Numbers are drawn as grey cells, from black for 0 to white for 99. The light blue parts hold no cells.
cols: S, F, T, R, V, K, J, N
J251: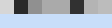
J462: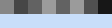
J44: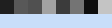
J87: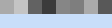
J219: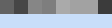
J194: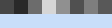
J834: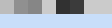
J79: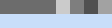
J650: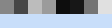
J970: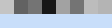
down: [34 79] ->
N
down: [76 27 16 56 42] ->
F
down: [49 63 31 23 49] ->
K
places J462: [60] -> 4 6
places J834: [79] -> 4 7 8
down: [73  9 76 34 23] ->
N
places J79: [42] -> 1 2 3 4

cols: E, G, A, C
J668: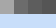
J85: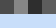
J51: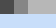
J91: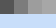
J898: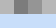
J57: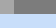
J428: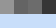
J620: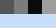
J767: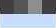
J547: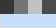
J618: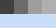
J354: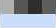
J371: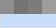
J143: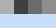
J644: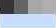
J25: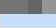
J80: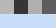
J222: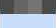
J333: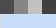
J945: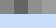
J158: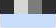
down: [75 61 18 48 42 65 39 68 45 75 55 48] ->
A
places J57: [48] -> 2 3 4
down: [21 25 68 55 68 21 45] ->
E
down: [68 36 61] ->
C
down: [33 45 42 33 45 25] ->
G
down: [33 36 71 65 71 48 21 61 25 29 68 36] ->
C

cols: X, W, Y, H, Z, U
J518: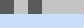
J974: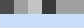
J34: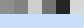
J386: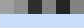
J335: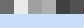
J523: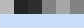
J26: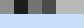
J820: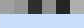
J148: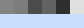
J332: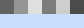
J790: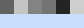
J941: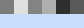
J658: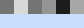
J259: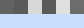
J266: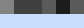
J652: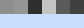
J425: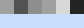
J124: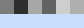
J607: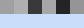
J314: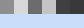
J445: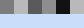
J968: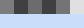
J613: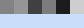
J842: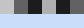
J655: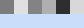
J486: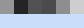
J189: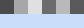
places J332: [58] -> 2
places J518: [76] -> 2 4 5 6
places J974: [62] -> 2 5 6
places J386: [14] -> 5
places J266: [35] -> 4 6
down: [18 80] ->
Z

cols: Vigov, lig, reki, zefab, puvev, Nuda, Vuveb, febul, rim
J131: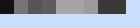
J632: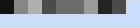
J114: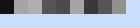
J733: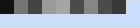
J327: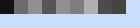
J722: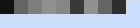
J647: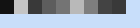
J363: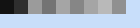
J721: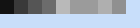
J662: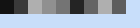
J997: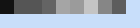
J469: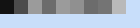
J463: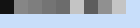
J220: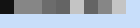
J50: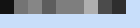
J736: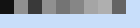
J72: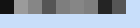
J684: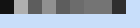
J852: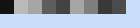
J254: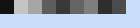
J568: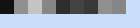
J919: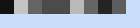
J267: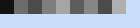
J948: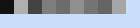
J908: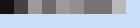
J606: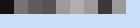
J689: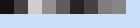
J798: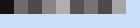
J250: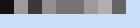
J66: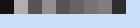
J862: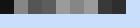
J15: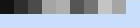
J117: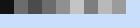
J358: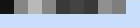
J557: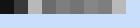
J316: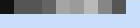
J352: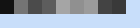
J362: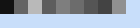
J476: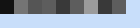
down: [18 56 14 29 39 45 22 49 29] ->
febul
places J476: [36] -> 4 6 9
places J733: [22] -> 9

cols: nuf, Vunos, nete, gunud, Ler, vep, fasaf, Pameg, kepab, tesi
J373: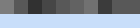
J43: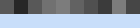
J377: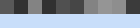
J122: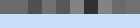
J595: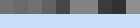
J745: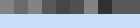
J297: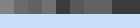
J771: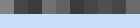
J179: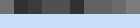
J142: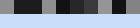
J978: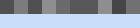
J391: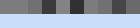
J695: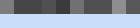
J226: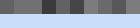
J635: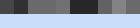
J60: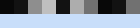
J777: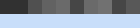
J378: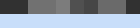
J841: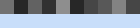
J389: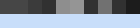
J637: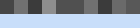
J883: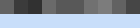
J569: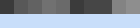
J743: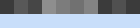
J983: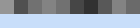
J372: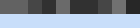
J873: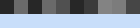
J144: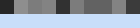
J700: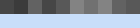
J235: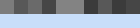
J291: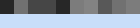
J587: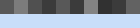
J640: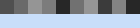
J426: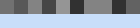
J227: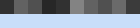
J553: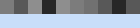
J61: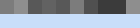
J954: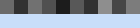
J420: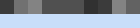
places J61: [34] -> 3 5
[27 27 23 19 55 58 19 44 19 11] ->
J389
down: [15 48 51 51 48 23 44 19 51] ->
vep
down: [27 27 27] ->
gunud
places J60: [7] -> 2 5 9
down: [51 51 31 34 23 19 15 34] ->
vep

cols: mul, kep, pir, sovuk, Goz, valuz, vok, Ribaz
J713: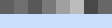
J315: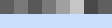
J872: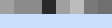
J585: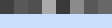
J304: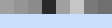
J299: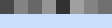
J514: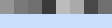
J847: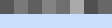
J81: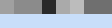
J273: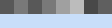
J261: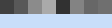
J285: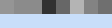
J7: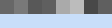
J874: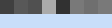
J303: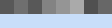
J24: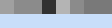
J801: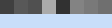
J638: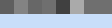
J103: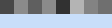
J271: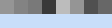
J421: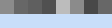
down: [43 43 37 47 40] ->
Ribaz
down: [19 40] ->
Goz
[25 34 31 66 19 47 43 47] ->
J874
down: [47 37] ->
pir
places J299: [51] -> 2 7
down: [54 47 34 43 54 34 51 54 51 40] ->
kep

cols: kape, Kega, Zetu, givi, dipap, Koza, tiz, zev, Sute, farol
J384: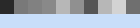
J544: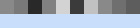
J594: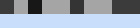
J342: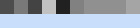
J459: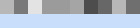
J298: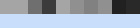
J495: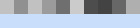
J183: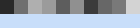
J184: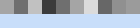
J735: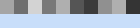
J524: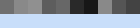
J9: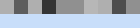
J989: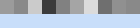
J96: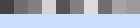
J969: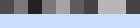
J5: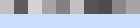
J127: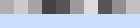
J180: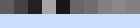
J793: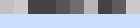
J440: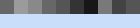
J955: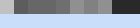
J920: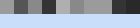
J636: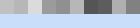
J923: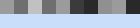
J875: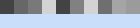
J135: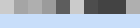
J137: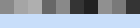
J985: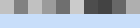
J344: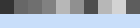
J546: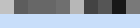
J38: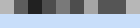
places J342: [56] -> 7 8 9
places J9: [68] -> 1 3 8
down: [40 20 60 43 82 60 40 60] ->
givi
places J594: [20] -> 6

